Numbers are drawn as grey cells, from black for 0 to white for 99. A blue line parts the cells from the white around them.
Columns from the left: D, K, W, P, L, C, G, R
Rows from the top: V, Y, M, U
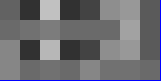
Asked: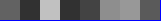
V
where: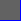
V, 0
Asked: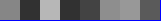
M
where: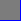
Y, 2
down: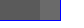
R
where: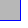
M, 2

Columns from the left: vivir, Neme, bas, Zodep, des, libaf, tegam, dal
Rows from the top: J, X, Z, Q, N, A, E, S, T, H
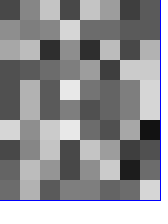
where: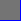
N, 4
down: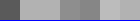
Neme
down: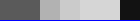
dal

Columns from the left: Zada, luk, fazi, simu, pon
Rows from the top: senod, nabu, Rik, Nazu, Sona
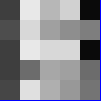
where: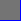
Sona, 4
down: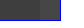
Zada
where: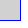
senod, 3
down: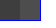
Zada
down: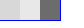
luk

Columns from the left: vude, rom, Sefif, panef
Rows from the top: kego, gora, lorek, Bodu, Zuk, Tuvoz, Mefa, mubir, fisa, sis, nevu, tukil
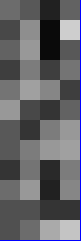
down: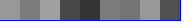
rom
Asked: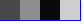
gora
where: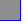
gora, 1

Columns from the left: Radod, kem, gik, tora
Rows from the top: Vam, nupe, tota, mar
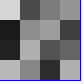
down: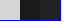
Radod
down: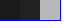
Radod

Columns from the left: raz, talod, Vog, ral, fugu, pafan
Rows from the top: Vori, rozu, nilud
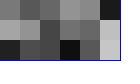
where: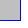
rozu, 5
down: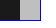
pafan

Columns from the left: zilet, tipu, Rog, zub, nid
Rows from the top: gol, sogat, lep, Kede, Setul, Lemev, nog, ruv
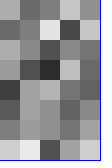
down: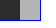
Rog
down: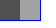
tipu

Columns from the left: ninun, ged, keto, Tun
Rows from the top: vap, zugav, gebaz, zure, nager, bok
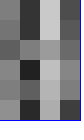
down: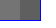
ninun
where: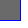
gebaz, 3
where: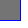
zugav, 0
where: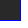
bok, 1
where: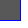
zugav, 3
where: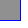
bok, 0

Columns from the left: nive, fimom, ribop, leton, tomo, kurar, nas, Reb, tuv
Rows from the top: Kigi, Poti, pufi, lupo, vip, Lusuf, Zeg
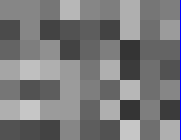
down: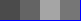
nive
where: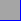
lupo, 0
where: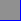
pufi, 2

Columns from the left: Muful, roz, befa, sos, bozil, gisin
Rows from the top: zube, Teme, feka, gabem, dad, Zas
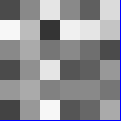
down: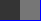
befa
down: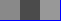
Muful
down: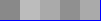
roz
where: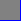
dad, 2
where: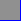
gabem, 1

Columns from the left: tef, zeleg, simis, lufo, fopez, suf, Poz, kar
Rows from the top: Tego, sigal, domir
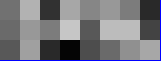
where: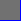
Tego, 0
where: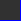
Tego, 2
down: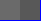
tef
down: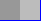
suf
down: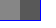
fopez
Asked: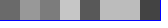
sigal
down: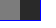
simis

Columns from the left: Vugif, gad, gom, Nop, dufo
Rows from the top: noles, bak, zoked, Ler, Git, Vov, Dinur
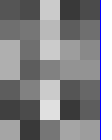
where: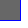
Git, 4
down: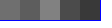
gad
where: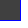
Vov, 0

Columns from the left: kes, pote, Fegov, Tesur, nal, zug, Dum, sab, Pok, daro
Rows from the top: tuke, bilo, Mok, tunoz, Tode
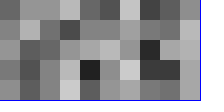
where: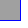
bilo, 6
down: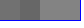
Fegov
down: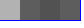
pote

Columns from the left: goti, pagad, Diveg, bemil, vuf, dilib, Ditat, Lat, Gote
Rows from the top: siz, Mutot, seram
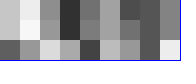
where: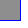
siz, 2
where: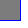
Mutot, 4
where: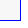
Mutot, 1

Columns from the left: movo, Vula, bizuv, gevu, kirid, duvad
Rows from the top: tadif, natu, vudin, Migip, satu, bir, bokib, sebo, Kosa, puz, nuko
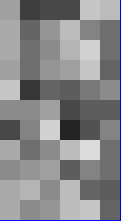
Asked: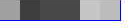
tadif
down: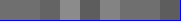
duvad
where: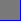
satu, 4
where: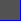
bokib, 4

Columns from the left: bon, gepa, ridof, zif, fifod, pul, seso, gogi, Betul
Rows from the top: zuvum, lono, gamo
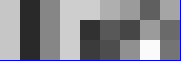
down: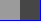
seso
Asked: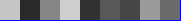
lono
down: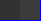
fifod

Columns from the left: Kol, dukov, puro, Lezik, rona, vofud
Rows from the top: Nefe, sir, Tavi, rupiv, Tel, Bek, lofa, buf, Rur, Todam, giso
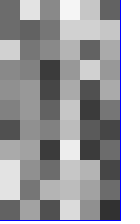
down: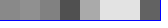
Kol
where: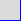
giso, 3
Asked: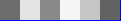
Nefe
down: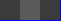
rona
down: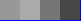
vofud
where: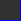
giso, 5

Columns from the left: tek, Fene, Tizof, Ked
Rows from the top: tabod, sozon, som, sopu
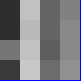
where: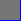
som, 0
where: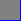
tabod, 3
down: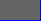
Tizof

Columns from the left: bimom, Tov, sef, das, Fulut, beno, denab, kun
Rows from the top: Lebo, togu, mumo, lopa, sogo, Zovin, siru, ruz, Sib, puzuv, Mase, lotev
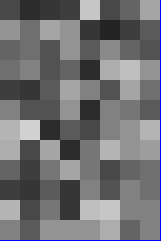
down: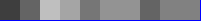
denab
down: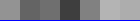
bimom
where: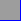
ruz, 7
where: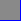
mumo, 5

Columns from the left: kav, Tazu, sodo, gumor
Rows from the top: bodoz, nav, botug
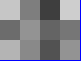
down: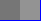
gumor
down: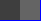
sodo
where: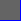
nav, 2
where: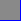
botug, 1

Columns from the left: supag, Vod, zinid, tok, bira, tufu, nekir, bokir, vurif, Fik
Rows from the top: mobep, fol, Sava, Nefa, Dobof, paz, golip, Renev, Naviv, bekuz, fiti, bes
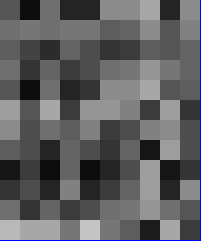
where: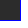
Sava, 2
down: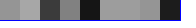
bokir
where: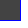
Sava, 1
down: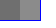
tufu

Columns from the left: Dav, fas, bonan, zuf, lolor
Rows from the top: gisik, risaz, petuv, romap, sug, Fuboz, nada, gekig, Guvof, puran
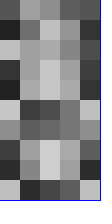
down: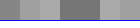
zuf
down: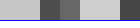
bonan
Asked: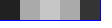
sug
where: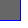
nada, 2
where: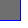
risaz, 1
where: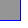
risaz, 3

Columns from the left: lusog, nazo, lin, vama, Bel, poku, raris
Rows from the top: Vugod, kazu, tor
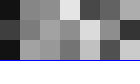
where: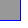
tor, 2
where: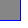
Vugod, 1

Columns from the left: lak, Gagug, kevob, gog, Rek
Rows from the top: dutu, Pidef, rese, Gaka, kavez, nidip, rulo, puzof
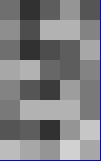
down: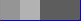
gog
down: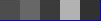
kevob
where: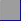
kavez, 3
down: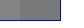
Rek
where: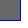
Gaka, 2
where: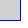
puzof, 3

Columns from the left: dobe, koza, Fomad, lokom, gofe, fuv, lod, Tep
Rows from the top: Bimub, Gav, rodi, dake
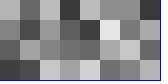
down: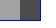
koza
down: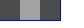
koza
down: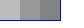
Fomad
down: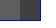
dobe

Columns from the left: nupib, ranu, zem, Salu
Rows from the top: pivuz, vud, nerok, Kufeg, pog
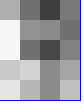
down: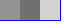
ranu
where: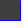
pivuz, 2
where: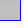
pog, 3
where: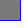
pivuz, 3
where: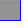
vud, 1

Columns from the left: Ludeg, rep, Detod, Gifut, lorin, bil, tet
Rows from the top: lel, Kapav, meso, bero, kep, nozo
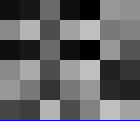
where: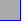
bero, 1
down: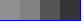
tet
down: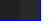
bil
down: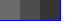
Detod

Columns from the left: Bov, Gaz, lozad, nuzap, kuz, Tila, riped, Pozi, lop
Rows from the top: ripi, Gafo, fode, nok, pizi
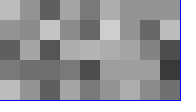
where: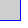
Gafo, 5
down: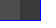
lop
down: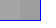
riped
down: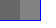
Pozi
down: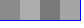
nuzap
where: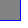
fode, 7

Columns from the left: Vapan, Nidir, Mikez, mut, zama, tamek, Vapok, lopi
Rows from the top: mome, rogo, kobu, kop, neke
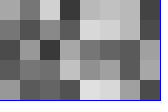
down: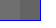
Mikez
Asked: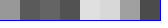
neke
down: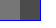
Vapan
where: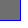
kop, 2
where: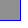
kop, 4
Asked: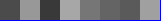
kobu
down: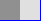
zama

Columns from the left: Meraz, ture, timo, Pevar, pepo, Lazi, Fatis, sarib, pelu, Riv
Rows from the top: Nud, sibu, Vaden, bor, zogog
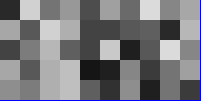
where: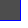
Nud, 4
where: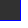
zogog, 5
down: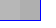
timo
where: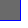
Nud, 6
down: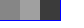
Riv

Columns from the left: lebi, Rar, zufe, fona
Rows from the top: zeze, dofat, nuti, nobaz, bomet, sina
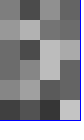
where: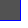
sina, 1
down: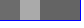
fona
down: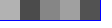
Rar
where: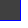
sina, 0
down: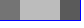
zufe
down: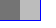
zufe
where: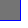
dofat, 2

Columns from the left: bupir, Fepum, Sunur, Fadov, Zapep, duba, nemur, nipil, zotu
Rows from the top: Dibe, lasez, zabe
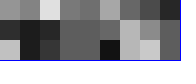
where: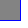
Dibe, 1
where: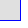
Dibe, 2
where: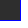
lasez, 0
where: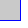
zabe, 7
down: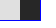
Sunur
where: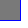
Dibe, 3
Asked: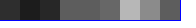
lasez

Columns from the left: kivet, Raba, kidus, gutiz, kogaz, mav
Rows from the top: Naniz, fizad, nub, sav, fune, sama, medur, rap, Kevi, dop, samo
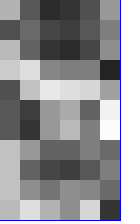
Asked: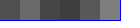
fizad
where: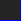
sav, 5
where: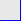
fune, 2
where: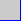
sav, 0
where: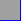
fune, 5
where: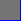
dop, 2

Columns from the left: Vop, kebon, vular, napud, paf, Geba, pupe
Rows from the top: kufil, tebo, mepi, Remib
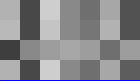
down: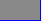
napud
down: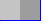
vular
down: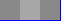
napud

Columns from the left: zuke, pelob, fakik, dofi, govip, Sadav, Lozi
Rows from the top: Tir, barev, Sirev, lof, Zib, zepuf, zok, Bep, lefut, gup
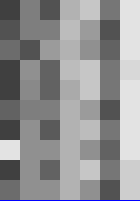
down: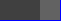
zuke
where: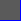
zok, 2
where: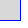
lof, 6
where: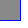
Zib, 1
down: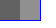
fakik
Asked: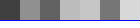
lof

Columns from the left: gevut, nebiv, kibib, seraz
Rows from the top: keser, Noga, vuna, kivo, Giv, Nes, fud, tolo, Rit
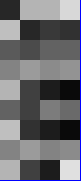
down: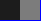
kibib
